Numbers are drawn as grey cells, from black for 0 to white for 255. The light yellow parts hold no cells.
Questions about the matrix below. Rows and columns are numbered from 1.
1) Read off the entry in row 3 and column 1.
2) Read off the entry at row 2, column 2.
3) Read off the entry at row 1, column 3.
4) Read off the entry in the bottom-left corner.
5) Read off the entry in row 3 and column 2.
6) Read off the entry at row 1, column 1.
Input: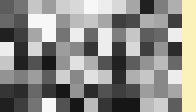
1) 32
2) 82
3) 198
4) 32
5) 62
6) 93

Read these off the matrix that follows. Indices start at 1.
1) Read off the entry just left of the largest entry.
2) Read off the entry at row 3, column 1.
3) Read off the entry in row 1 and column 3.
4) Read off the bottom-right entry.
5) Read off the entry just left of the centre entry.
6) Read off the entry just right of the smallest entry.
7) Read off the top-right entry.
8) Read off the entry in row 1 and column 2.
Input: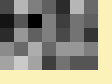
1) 163
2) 43
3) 127
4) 85
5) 96
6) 127
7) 105
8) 182

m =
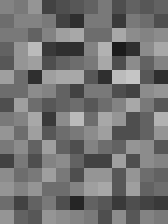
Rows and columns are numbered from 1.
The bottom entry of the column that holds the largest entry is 87
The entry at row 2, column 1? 109
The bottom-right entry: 121
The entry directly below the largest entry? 66
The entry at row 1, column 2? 121
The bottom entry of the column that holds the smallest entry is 140
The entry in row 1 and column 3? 149
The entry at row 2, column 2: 131
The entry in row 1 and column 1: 131
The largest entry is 197
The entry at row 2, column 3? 131
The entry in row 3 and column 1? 121
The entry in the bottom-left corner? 149
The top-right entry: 98
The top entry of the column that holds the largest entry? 98
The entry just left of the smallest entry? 178
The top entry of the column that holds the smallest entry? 78

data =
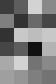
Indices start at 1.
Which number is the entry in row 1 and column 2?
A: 93
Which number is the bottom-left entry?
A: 159
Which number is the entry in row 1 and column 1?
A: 60
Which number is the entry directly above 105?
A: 211
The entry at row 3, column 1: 50
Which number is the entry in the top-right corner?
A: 137
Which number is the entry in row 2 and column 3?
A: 105

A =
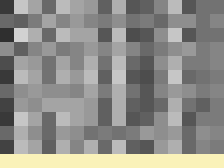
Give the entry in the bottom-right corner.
123
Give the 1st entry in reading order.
57
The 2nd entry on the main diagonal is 96
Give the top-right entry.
114
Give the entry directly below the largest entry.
96
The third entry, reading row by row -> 164
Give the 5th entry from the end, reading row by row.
153
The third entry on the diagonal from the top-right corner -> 86
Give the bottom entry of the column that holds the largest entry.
187
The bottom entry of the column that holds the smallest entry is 66
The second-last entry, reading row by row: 133
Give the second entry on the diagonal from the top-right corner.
114
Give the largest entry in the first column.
142
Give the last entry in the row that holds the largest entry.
114
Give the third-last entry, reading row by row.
105
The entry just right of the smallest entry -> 210
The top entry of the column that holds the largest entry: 198
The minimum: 47
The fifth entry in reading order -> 187

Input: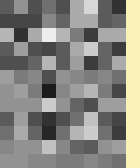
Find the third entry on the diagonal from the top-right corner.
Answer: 60
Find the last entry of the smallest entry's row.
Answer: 70
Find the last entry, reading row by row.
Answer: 112
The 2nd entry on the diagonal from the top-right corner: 91
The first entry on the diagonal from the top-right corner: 50
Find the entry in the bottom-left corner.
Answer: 146
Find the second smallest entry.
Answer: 39
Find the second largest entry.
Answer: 215
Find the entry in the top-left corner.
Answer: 91
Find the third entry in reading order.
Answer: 79
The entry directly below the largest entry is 70
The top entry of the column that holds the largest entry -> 112
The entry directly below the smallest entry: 204
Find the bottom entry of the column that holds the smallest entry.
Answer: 135
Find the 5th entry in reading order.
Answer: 79
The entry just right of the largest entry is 181
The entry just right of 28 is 135
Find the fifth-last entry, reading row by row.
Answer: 123
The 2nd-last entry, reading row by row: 123
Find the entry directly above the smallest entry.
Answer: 79
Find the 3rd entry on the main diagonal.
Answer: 170

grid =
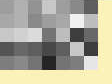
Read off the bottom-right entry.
230
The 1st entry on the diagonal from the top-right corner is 94
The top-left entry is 158
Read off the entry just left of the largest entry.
168
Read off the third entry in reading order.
147
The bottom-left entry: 125
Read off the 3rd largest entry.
219
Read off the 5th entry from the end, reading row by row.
116
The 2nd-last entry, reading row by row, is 125
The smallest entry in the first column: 84

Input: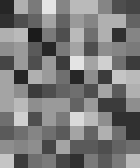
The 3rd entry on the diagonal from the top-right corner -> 176
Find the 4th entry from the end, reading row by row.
122
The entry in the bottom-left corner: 197
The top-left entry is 38
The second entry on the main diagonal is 78
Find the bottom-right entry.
186
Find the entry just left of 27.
186
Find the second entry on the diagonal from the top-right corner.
176
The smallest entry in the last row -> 48
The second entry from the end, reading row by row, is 122
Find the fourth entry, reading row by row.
228
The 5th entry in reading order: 133
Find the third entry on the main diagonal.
27
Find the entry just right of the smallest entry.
122
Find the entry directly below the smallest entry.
90
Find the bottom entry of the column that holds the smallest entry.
111
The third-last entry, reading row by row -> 90
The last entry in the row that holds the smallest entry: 133

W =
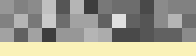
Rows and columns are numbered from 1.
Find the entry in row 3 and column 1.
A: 162
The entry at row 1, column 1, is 151
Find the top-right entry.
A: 129
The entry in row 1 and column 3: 139
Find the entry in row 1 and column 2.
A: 129
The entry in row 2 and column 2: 181
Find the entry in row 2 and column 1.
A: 129
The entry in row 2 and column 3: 120
